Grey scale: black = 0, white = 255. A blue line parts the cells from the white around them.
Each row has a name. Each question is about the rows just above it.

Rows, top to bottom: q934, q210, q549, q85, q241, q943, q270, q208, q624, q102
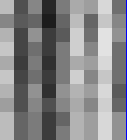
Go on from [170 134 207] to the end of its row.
[101]
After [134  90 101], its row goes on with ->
[ 28 101 188 101 198 134]
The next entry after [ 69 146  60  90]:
[207]

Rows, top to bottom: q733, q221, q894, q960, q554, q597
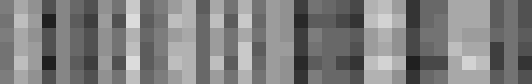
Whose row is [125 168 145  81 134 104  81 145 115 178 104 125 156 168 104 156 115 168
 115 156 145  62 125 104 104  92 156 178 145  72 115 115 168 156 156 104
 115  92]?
q894
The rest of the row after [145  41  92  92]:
[ 72  52 190 211 178  52 104 115 168 168 168  92 115  81]

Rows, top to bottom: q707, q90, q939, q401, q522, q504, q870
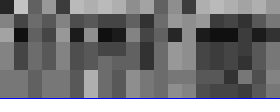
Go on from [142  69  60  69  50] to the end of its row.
[ 88 119]
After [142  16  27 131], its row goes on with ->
[ 69  97  38 142  27  16  16  60  27  50]
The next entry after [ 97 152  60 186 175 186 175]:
[142]
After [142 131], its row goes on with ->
[ 78  69  69  60  88 119]
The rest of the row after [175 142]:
[163  97 142  60 175 186 175 163 175 152]
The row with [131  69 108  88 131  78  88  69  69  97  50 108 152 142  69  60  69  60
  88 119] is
q401
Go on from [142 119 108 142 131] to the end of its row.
[ 78  69  69  60  88 119]

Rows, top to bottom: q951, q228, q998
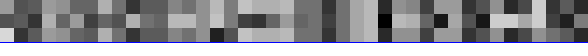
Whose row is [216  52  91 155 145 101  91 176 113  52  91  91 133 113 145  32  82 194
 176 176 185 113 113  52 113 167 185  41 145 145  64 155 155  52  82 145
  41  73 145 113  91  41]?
q998
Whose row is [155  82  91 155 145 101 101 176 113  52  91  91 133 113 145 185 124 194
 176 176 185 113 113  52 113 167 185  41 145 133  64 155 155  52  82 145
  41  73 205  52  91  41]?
q951
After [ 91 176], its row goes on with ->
[113  52  91  91 133 113 145  32  82 194 176 176 185 113 113  52 113 167
 185  41 145 145  64 155 155  52  82 145  41  73 145 113  91  41]
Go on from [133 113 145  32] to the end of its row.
[ 82 194 176 176 185 113 113  52 113 167 185  41 145 145  64 155 155  52
  82 145  41  73 145 113  91  41]
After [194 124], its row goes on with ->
[ 64  52 101 155 101 113  64 113 167 185   0 185 176 101  23 167  82  23
 205 205 167 205  64  32 124]
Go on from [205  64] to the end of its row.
[ 32 124]
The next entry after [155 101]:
[113]

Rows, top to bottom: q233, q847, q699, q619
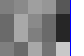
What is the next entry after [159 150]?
[87]
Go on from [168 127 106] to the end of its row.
[38]
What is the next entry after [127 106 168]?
[116]
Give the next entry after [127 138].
[159]
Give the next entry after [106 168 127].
[106]

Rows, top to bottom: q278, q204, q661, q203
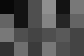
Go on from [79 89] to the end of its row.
[68]
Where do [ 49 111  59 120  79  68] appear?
q203
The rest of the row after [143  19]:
[120]
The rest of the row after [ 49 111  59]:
[120  79  68]
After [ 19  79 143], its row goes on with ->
[ 19 120]
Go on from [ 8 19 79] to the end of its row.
[143  19 120]

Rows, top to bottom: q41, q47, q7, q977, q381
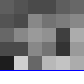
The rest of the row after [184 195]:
[172]
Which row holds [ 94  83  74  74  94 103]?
q41
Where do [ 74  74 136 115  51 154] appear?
q977
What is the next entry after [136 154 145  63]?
[172]
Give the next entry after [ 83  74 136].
[115]
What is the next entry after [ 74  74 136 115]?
[51]

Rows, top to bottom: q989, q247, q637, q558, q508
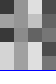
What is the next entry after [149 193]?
[99]
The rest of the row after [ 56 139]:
[ 99 118]

